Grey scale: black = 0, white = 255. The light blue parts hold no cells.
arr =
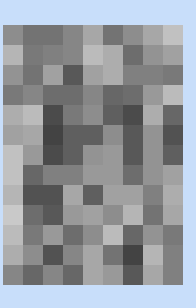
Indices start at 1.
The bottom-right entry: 128
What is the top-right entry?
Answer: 193
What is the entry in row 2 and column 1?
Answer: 181
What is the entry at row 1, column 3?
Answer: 115
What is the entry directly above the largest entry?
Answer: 181
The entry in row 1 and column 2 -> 115
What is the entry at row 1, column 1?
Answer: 141
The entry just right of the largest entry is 109
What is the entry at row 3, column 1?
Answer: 147
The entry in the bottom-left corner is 134
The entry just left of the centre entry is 95
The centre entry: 147
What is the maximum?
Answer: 201
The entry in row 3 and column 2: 115

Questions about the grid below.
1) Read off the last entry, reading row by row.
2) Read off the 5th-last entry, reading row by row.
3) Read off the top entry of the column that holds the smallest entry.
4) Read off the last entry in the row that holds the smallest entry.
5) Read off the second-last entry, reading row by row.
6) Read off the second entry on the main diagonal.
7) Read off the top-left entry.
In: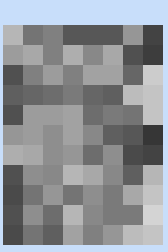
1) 196
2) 162
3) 67
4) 54
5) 188
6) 168
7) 182

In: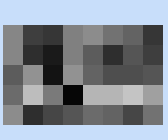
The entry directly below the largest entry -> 70
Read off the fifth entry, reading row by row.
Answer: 140
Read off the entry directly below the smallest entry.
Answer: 85
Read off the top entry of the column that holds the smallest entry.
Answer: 128
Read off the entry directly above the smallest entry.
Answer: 146
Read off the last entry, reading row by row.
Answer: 114
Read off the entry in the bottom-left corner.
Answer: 140
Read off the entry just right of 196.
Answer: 160
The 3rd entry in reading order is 54
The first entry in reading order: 134
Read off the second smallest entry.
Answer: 19
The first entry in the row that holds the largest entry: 107

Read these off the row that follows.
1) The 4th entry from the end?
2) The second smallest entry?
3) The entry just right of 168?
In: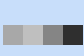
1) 168
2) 133
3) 191

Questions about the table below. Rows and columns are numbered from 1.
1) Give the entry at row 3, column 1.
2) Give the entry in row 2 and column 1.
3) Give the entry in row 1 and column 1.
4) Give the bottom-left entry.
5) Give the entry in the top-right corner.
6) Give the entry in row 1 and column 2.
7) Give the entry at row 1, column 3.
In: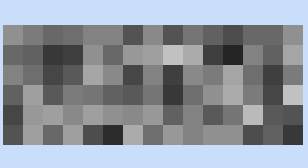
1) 130
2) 104
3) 144
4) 83
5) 144
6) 123
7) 104

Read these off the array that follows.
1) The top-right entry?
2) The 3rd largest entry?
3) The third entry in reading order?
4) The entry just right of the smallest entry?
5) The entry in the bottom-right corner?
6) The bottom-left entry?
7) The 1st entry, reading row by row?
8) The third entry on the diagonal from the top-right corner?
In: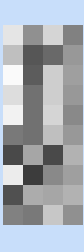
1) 129
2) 236
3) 213
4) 137
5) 144
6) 129
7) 229
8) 92

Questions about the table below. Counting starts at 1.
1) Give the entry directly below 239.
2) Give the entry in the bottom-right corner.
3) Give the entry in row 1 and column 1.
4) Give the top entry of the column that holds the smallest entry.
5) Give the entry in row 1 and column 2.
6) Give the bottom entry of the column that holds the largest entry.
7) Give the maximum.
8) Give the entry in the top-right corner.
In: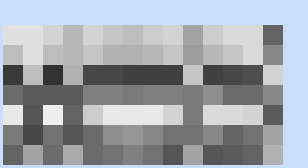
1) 114
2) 177
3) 224
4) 211
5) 224
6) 107
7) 239
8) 99

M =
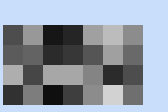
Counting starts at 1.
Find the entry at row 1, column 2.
152
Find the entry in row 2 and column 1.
91
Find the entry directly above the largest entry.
43
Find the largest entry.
210
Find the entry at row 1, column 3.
22
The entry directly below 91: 174
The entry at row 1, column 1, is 77
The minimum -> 15

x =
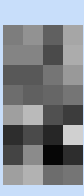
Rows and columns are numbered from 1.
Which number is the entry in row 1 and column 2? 146
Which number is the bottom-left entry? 159
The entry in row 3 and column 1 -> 88
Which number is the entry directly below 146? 132
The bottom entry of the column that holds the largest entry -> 117
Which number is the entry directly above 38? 80
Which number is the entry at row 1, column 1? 125
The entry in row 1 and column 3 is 96
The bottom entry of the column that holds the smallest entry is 109
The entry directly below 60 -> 208
